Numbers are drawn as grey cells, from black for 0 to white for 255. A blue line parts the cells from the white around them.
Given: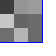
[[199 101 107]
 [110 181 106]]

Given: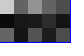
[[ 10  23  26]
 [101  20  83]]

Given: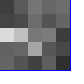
[[ 68  74 108]
 [219 192 120]]

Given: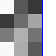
[[ 57 109 165]
 [122 176 115]]

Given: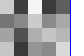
[[118 136 203]
 [163  81 175]]

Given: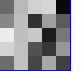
[[135 190  49]
 [237 190 201]]
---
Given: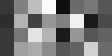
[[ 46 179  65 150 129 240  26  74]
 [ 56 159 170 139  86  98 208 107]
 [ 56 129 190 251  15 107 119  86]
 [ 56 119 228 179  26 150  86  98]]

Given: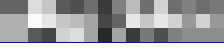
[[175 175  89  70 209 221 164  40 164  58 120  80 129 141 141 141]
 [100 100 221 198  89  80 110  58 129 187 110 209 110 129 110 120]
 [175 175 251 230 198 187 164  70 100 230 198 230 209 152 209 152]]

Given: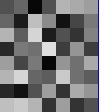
[[ 81 102   7  81 180 170 158]
 [ 40  18  81 158  51 170 149]
 [180 213 102  93 202 112  93]
 [ 40 121 112 223  61 149  61]
 [158  70 121   7 149 112 170]
 [191 202 180  51 158  51  81]
 [102  28 191 139  18  70 121]
 [180  93 213  28  81  51 130]]

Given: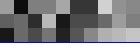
[[ 95 106  45 185  24  75  75 106 157 127]
 [ 24 106  75 117  34  86 136 176 185 197]
 [157  13 127 127 167  54  54 209 145 136]]

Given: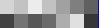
[[ 66 116  87 107 173 224  55]
 [212 194 236 194 161 127  96]]

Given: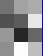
[[152  38 102]
 [114 162 171]
 [143 252 190]
 [ 80  92 231]]

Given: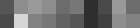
[[ 74 213 129 119  98  86  46  64 141 129]
 [ 86 141 153 141 108 119  46  74 153 108]]
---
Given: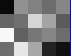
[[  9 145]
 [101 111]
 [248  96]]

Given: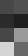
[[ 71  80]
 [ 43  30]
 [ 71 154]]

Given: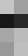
[[197 159]
 [ 24  40]
 [167 187]]

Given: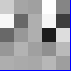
[[205 165]
 [247 104]
 [104 152]]

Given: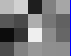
[[187 209]
 [ 87  73]
 [ 12  51]]

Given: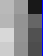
[[185 156]
 [182 147]
 [216 148]]

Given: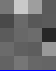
[[119 201]
 [ 73 106]
 [ 91 104]]

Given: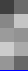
[[ 63 107]
 [135 197]
 [155 147]]
